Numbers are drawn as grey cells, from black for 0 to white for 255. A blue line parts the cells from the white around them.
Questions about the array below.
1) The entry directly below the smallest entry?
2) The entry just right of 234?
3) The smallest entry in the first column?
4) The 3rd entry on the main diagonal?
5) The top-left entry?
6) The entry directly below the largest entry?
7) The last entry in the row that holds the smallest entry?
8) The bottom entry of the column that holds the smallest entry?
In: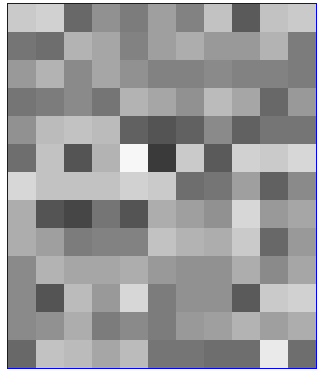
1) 202
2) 110
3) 104
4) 138
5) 202
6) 209
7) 215
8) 117

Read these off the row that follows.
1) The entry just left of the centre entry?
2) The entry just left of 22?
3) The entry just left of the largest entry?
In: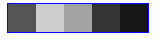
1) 206
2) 52
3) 85

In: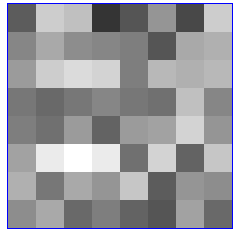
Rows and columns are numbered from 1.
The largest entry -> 255
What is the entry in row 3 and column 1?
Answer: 155
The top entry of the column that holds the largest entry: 192
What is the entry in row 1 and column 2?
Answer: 205
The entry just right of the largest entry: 235
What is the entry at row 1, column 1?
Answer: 92
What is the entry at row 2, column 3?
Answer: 141
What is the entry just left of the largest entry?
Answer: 235
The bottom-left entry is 141
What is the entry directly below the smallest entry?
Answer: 134
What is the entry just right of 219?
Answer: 211
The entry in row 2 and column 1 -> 134
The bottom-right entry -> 105
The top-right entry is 205
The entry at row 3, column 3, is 219
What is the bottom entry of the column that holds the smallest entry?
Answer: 126

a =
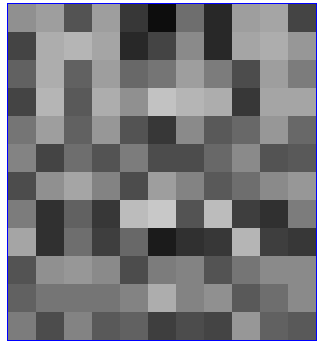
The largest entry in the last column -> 165
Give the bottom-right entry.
89
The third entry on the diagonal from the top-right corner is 76
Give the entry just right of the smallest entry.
110
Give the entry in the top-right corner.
68
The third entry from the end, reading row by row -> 151
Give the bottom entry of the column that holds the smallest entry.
62
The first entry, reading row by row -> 144
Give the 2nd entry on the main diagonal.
173
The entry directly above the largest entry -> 158
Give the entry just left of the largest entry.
188
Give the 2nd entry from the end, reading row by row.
97
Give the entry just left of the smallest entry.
55
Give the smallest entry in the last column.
55
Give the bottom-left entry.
124
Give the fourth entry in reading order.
158
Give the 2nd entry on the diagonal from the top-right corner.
173
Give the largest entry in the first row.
165
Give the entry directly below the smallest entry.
68
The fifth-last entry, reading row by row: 76
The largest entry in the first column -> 165
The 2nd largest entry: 194
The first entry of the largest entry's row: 124
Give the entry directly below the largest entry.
27
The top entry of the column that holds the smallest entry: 13
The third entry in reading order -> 83
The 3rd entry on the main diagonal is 97
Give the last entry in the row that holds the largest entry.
124

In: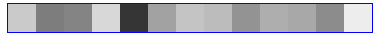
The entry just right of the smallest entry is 162
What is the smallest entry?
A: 53
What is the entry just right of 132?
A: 216
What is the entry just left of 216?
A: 132

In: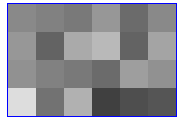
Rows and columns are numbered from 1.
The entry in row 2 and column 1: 151
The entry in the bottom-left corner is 221
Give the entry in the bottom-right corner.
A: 85
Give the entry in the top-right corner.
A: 137
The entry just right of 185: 99
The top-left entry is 137
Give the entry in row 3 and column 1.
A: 145

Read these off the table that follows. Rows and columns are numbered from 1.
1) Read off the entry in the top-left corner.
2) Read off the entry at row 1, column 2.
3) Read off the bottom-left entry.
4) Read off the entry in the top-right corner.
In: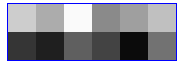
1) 205
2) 172
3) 53
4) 192

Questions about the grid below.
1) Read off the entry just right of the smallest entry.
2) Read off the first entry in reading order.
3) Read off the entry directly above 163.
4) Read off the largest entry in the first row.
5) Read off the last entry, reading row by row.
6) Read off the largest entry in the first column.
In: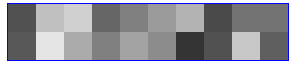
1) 81
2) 81
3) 128
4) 208
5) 95
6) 88

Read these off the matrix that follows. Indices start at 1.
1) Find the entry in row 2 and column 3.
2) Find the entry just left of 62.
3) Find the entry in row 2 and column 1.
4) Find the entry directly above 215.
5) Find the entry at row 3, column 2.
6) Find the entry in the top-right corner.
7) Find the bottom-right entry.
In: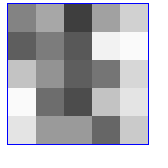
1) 88
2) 167
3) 94
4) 250
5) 147
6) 209
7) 202

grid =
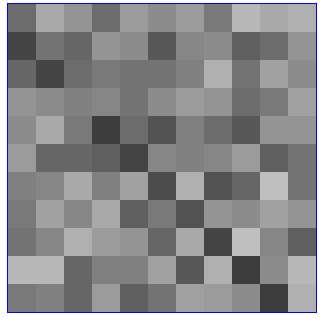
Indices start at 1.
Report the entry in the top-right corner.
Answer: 176
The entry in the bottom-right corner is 176
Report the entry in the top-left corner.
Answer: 108
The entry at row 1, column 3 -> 148
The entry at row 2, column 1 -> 68
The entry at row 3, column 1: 102
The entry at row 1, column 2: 169
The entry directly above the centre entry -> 82
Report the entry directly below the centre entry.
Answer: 76
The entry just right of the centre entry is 128
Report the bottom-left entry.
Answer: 121
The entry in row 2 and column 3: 102
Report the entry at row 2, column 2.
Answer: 115
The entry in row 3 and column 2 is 68
